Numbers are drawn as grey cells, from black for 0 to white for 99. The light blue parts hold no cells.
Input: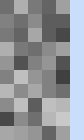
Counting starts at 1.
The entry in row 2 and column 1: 50
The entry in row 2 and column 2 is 43
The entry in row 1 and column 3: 47
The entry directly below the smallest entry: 43
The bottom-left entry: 65
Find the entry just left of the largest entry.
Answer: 71
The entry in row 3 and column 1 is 47
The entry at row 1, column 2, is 68
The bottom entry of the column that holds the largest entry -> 62
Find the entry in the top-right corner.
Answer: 62
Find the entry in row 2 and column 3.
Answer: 54

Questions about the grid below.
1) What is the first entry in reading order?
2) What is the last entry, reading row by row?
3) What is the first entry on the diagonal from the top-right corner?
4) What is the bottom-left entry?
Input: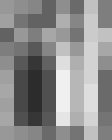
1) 59
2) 49
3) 49
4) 59

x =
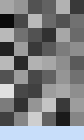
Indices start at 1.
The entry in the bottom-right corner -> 52
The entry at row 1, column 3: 32
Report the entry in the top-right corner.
22
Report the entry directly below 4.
72
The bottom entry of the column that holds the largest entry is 25
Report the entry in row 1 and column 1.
65
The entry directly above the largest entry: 32
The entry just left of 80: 52
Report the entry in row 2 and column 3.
72
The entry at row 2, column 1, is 4
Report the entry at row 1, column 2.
58
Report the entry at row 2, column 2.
28
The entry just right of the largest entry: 28

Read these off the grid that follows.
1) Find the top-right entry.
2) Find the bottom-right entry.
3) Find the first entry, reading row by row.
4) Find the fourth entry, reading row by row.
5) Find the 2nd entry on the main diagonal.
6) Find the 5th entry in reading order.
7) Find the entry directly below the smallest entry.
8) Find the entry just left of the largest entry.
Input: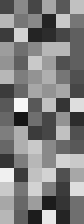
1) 75
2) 43
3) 27
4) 65
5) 46
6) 34
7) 68
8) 34

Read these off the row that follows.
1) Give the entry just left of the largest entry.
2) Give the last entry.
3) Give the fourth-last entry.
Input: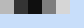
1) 49
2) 83
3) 20

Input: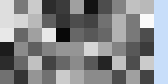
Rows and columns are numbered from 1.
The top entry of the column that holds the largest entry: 72
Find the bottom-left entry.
44
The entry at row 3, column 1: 90
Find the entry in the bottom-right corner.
26
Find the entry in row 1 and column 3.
79
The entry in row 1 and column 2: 47
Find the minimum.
3
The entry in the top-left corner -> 86
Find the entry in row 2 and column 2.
83
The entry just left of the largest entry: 47
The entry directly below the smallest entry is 58
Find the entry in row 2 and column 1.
86
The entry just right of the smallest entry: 40
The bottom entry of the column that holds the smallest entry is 79
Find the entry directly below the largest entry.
30

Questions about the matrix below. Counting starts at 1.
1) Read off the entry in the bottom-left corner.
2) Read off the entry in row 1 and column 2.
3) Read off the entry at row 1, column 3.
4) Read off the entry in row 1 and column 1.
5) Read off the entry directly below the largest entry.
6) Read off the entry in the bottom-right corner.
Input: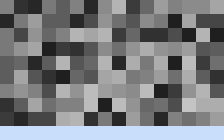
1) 23
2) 19
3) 15
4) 50
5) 43
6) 61

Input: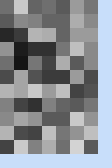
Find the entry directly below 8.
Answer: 64
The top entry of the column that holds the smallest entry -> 78
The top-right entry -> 46
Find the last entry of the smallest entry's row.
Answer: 53
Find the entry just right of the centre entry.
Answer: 23
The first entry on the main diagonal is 43
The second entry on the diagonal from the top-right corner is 67
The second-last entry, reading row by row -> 82
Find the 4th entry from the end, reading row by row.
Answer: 67
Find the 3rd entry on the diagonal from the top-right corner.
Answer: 39
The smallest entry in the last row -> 26
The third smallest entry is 15
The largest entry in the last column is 74
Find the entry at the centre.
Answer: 23
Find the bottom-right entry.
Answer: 35
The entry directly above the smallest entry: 11
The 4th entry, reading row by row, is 43
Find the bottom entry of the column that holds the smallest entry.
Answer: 78
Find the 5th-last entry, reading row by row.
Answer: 50
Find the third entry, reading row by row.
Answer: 39
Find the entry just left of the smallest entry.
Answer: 43
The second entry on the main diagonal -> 53
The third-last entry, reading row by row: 43

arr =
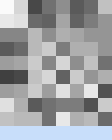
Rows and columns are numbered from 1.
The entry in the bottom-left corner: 75
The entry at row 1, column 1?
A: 97
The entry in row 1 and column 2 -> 83
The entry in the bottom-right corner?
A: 41
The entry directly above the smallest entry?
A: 61
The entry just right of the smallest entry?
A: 28
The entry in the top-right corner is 75
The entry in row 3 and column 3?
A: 72
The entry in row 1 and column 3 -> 28
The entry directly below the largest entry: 90
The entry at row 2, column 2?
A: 87
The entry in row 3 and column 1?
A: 52
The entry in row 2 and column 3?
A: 41
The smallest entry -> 25
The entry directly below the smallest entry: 61

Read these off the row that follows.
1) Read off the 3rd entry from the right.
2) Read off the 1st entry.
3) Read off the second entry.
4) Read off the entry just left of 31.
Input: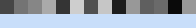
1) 41
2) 27
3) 45
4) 80
